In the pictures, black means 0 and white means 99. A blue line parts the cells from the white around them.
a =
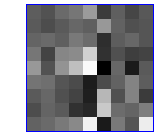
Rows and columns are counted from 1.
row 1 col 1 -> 36
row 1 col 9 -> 34
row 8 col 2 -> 39
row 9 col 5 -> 94
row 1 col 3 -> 41
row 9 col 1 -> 38
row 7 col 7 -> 31
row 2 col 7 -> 38
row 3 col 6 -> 18
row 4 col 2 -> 26
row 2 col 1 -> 35
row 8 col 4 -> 19
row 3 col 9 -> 33
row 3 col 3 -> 37
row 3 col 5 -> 42
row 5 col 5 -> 97
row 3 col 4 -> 47
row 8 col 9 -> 49
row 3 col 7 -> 36
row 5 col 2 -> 32
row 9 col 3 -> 47
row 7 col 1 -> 35
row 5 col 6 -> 0
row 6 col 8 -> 51

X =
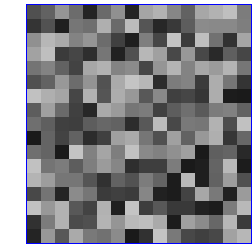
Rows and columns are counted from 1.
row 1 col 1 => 31
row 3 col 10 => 27
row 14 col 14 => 47
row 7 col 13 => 21
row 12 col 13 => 12
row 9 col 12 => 47
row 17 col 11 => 47
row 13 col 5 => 33
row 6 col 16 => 20
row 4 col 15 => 37
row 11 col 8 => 75
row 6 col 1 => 31
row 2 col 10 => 15
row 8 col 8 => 46
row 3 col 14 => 44
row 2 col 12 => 36
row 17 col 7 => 54
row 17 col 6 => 44
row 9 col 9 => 34
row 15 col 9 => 24
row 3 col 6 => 42
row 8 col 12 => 43
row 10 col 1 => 10
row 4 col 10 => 62
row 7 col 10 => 53
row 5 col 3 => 38
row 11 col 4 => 76
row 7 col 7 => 67
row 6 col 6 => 32
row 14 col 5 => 46
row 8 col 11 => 36
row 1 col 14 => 69
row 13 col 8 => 32
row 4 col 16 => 27
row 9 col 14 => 69
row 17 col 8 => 10
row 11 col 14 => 37

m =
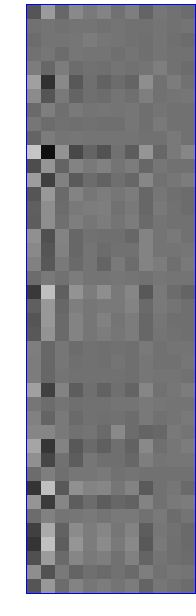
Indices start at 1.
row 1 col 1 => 33
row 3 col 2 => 45
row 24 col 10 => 45
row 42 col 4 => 51
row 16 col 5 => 46
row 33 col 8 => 40
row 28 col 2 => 25
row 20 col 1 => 42
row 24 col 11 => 44
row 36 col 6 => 36
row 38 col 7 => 46
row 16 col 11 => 44
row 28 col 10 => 44
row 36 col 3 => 52
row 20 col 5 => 45
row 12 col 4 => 51
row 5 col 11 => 44
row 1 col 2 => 60
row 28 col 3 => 51
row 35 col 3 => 34
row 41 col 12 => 45
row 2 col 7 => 45
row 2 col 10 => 45
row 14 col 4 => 51
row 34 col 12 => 44
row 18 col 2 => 33
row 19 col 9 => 51
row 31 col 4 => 44
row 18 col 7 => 44
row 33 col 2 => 27
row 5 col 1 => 48
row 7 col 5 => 43
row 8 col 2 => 49
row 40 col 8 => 50
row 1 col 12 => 42
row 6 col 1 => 62
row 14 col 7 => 46
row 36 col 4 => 36

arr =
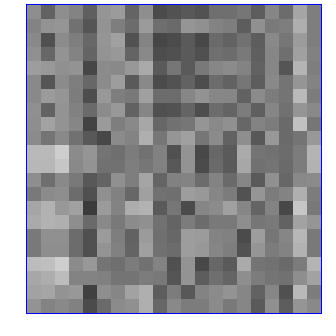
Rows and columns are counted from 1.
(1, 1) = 55
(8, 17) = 37
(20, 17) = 48
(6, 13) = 30
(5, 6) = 54
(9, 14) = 53
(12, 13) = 29
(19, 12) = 57
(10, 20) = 45
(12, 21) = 69
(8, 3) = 57
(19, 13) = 28
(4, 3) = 57
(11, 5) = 58
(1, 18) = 52
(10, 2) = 45
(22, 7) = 54
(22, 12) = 48
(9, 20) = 75
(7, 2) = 60
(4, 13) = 31
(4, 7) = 59
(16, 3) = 68
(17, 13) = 60
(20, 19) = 44
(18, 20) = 69
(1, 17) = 36
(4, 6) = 57
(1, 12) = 34
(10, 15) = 38
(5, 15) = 54
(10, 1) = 54
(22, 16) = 52
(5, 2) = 59
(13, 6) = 39
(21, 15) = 57
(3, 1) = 53
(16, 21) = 58
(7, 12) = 52

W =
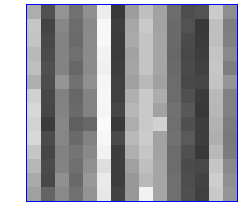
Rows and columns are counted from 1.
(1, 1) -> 67
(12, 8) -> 62
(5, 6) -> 93
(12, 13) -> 28
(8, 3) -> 51
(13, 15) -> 56
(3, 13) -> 23
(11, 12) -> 31
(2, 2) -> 26
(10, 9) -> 79
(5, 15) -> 49
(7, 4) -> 40
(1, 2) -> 31
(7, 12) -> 31
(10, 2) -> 29
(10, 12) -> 35
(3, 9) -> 76
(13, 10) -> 64
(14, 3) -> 53
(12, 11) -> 42
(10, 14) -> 68
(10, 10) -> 63
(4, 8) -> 63
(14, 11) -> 43
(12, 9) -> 74
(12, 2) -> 29
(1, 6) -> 92
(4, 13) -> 24
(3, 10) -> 64
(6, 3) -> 58
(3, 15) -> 50
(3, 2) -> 28
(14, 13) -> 25
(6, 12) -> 28
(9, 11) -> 43
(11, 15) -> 48
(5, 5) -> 54
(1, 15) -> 55
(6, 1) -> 68
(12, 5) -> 56

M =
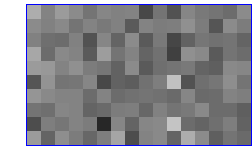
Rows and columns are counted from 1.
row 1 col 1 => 67
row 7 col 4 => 51
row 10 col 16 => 41
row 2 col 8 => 35
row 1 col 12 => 52
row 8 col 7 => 48
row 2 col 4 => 45
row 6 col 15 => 55
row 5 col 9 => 35
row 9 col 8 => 39
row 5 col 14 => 37
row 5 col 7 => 38
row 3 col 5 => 32
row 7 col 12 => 52
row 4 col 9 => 39
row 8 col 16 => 37
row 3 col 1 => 50
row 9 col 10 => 53
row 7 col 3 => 51
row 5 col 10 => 43
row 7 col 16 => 49
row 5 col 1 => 60
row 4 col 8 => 51
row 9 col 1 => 30
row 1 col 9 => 28
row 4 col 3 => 53
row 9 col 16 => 38
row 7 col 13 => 41
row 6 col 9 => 44
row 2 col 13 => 48
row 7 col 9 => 45
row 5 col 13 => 39
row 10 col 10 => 53

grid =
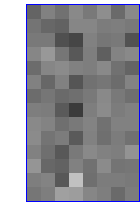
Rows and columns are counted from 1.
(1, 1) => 39
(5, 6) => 53
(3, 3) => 31
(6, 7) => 42
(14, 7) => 41
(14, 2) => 49
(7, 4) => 43
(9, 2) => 51
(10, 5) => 50
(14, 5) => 52
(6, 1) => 50
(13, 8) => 47
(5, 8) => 39
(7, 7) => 47
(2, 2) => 40
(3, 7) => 47
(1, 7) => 41
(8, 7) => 48
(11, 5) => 53
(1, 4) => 53
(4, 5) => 49
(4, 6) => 37
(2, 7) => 49
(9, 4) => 47
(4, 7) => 51
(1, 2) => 50
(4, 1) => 52
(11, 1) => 50
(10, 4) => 35
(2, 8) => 47
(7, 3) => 41
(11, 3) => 34
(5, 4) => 50
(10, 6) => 43

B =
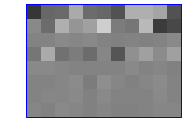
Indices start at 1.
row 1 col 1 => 21
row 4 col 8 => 56
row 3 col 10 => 51
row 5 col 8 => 53
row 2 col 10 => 23
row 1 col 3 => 41
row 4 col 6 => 52
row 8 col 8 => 50
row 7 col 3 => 52
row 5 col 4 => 51
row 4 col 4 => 48
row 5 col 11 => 50
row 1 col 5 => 42
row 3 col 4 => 52
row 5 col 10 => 52
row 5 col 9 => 51
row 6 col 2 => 51
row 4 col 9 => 62
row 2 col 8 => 46
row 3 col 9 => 50
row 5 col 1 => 53
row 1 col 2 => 40
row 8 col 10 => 52
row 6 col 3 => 52
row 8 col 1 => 52
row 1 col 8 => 68
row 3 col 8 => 51
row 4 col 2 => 66
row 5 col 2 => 53

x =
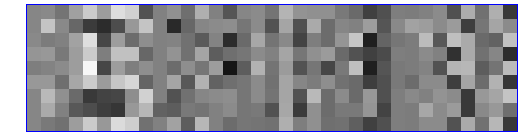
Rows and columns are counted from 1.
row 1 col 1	52
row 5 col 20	32
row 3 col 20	26
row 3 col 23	58
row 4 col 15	43
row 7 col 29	50
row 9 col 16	46
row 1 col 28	48
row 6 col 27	47
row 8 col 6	24
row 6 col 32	64
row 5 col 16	36
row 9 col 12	36
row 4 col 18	50
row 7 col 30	57
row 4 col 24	32
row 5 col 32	71
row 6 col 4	65
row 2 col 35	54
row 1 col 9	32
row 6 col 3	43
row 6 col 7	77
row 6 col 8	83
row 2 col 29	61
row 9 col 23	44
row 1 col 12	43
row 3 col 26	39
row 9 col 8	80
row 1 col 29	50
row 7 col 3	56
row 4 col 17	54
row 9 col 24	37
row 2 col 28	63
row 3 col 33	41
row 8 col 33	53
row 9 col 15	42
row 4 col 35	17

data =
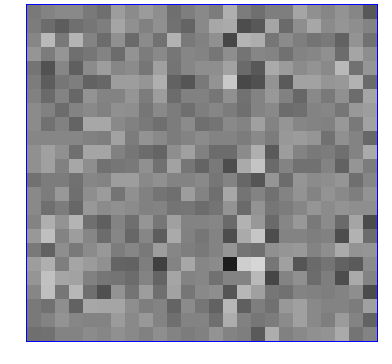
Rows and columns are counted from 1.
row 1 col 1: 47
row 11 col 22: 48
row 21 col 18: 46
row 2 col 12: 39
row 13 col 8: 61
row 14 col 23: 53
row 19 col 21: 41
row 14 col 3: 59
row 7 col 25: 64
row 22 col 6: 64
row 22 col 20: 62
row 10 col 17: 53
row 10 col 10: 53
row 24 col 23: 66
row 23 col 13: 51
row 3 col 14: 56
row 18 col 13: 47
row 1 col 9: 60
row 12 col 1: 56
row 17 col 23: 30
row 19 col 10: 25
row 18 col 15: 58
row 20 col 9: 51
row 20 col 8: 42
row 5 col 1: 45
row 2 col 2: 42
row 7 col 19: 50
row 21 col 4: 71
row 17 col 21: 49
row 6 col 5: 38
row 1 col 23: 57
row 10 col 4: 52
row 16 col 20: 59
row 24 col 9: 50
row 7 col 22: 47
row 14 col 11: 43
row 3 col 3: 47
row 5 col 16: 41
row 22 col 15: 71
